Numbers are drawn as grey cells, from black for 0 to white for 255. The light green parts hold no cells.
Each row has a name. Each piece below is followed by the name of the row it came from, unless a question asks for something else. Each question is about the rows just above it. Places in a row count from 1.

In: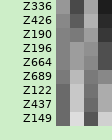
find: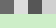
Z149
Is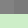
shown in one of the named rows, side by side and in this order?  yes
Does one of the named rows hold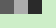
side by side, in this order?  no
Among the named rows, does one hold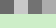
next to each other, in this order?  yes
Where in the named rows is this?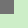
Z122, 3
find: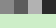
Z426
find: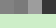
Z190

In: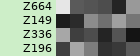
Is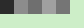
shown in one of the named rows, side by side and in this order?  yes
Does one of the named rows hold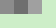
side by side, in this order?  yes
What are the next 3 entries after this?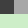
[125  49  57]
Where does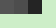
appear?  Z664
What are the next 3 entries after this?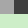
[77 36 84]
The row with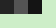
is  Z336

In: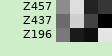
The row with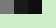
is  Z196
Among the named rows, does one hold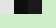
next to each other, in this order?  no
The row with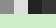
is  Z457
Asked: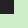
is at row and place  Z457, 3
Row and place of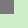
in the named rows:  Z196, 1
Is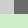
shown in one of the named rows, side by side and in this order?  no
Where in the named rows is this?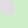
Z457, 2

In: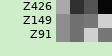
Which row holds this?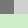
Z149
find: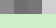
Z149
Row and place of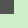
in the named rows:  Z426, 3
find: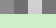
Z91

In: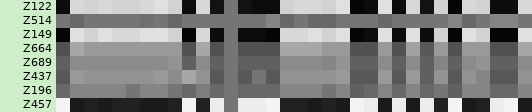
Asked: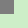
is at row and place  Z196, 11
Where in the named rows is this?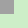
Z664, 26
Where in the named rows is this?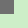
Z514, 7
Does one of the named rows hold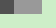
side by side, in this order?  yes

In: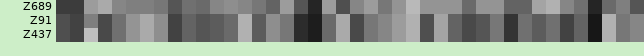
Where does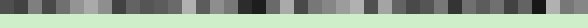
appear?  Z91
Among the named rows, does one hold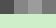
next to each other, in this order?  yes

